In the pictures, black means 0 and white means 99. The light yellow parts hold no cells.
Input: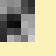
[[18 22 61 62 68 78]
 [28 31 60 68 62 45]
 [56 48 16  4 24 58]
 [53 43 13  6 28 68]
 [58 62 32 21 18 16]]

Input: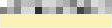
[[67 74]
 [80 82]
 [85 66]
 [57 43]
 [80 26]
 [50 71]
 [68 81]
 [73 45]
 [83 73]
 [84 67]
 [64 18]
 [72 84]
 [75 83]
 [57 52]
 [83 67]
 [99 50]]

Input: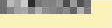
[[44 48]
 [32 68]
 [60 39]
 [30 53]
 [57 48]
 [50 52]
 [51 55]
 [46 68]
 [17 52]
 [79 65]
 [64 62]
 [73 52]
 [44 43]]

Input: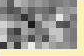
[[49 62 45 51 47 47 51]
 [53 57 61 31 53 53 57]
 [48 62 89 35 76 76 55]
 [46 35 56 72 77 67 62]
 [54 43 48 69 48 32 75]
 [60 46 67 46 46 53 60]
 [55 38 38 11 55 29 91]
 [64 53 20 64 64 53 70]
 [72 36 42 60 24 42 24]
 [37 32 49 71 37 43 66]
 [59 44 59 81 73 81 22]]

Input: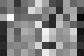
[[46 25  3 27  8 13 21 10]
 [40 65 67 38 82 71 54 68]
 [63 63 33 55 62 58 49 57]
 [24 18 66 74 57 56 75 53]
 [29 56 16 16 76 70 19 75]
 [64 48 53 28 93 89 25 90]
 [85 72 41 87 44 43 82 41]
 [49 84 42 55 62 57 61 55]
 [44 38 43 60 67 58 50 65]
 [20 34 39 55 35 40 53 48]
 [51 49 97 44 59 60 51 60]
 [44 35 65 18 17 14 17 14]]

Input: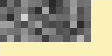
[[45 42 42 37 45 41]
 [43 31 34 17 34 70]
 [59 61 53 63 22 43]
 [43 37 42 25 35 33]
 [26 31 41 32 32 44]
 [16 20 47 28 50 43]
 [35 65 34 33 54 24]
 [46 18 37 61 22 49]
 [47 33 41 48 41 52]
 [55 50 81 29 56 60]
 [29 44 45 38 44 35]
 [45 36 18 61 45 64]
 [23 46 39 62 50 35]]

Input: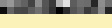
[[43 14]
 [55 52]
 [15 31]
 [42 23]
 [43 39]
 [36 33]
 [87 17]
 [70  1]
 [22 19]
 [33 32]
 [55 43]
 [26 36]
 [38 27]
 [44 28]
 [59 39]
 [54  5]]

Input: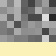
[[24 48 15 65 57 35]
 [61 52 86 68 27 80]
 [47 67 28 55 58 40]
 [26 40 28 60 56 42]
 [38 36 46 51 55 49]
 [72 67 67 31 66 48]
 [51 62 40 66 43 55]
 [69 55 67 49 48 60]]
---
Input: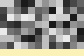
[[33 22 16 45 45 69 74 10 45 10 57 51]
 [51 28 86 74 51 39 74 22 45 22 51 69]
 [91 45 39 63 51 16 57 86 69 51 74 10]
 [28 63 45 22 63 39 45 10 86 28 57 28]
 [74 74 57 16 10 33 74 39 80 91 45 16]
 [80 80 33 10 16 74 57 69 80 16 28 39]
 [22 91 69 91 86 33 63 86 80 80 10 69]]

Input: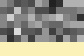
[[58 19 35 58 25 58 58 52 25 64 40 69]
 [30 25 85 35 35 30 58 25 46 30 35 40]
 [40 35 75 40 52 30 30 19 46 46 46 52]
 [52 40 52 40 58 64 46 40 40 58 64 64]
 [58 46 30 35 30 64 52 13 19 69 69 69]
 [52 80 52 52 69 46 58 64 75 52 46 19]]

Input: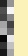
[[64 26]
 [70 42]
 [26 53]
 [14 58]
 [ 9 64]
 [20 75]
 [ 3 90]
 [31 95]]

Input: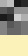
[[10 16 80 68]
 [34 28 57 57]
 [51 34 40 46]
 [51 40 40 46]
 [68 74 10 16]]

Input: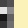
[[26 32]
 [ 9 38]
 [20 43]
 [88 54]]

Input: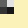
[[20  9]
 [37 88]]
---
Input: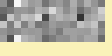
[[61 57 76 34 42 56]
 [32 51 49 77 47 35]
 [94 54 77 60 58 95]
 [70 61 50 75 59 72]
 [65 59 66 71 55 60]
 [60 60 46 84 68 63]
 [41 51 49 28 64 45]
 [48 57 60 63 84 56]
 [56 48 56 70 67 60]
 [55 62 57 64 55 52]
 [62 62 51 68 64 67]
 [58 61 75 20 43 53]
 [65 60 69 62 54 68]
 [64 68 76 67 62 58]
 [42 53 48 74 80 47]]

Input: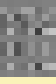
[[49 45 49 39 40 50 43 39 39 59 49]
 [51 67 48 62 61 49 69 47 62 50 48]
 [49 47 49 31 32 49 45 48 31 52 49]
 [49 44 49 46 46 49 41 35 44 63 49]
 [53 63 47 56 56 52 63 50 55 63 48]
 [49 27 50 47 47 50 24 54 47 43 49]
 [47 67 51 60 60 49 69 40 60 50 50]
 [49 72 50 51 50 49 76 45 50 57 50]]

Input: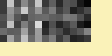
[[20 42 28 32 23 23]
 [63 36 75 54 58 76]
 [40 37 25 33 42 28]
 [75 63 49 25 78 53]
 [41 34 34 39 40 36]
 [60 61 85 41 58 77]
 [36 17 12 42 35 22]
 [48 36 31 37 48 37]
 [23 29 14 35 25 16]
 [36 17 24 47 34 33]
 [13 27 35 45 12 30]
 [16 34 11 31 19 10]
 [22 51  4 16 29  2]]

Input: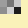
[[55 61]
 [81 46]
 [11 78]]

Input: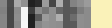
[[52 52 50 52]
 [28 28 28 29]
 [53 55 54 66]
 [96 95 95 56]
 [13 13 24 13]
 [52 35 54 17]
 [57 60 46 60]
 [56 56 56 27]
 [55 68 40 68]
 [34 34 34 34]
 [35 42 35 51]
 [55 55 48 55]
 [54 54 54 60]]

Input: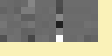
[[32 43 46 43 39 42]
 [44 42 41 42 41 41]
 [43 43 41 44 38 40]
 [39 38 43 37 48 41]
 [27 39 46 37 48 52]
 [43 41 41 41 42 42]
 [44 42 40 42 41 42]
 [40 41 42 41 43 42]
 [98 50 12 53 28 30]
 [42 42 41 42 41 42]
 [41 42 41 42 41 42]
 [43 42 41 42 41 42]
 [37 42 44 42 41 42]
 [39 41 43 41 42 42]]

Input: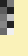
[[41 52 46 36 13]
 [93 14 75 12 47]]
